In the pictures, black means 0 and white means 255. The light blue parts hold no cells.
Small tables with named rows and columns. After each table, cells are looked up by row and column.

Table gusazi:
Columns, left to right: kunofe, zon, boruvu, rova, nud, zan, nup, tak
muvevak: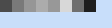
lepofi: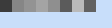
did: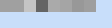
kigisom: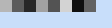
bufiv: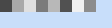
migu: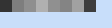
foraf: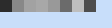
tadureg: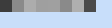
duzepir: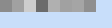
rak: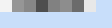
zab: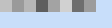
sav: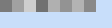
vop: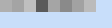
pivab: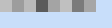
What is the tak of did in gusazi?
158
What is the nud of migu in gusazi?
144
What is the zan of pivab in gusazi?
192
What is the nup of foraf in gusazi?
190
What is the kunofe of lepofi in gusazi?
59
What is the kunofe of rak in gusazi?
243
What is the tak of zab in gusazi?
156
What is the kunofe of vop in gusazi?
175
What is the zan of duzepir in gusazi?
161
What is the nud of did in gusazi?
170
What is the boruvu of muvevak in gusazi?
150
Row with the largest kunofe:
rak

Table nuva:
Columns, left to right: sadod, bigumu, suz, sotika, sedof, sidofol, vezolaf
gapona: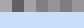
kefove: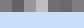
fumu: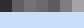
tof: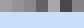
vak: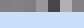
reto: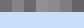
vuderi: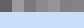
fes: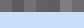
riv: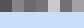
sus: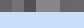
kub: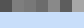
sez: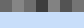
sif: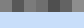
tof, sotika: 99
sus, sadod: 100
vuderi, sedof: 149
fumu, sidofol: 125
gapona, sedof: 149
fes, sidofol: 126
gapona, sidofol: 126
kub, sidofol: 93
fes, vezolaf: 108
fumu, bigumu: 96
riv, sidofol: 114
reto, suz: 106

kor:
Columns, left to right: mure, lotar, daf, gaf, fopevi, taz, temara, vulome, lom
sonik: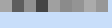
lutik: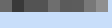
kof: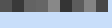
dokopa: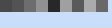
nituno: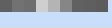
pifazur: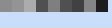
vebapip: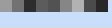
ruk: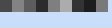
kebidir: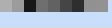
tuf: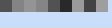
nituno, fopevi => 180
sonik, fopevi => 160
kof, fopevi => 136
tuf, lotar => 132
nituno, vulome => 95
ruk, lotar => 131
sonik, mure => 165
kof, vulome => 131
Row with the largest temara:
vebapip

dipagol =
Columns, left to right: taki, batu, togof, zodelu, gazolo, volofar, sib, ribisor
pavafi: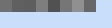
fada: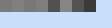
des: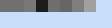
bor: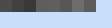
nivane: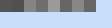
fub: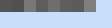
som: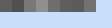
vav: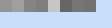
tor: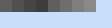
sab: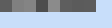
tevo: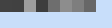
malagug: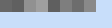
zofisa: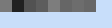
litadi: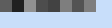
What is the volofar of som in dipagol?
94
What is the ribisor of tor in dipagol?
137
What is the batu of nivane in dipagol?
80
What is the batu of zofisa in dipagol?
33
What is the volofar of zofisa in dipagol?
102
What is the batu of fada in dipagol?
128
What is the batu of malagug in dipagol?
96
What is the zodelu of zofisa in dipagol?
93
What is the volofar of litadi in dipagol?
126
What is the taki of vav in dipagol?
148
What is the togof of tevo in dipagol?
158
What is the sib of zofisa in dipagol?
109
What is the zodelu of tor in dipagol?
61
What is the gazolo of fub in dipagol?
110
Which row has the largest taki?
vav

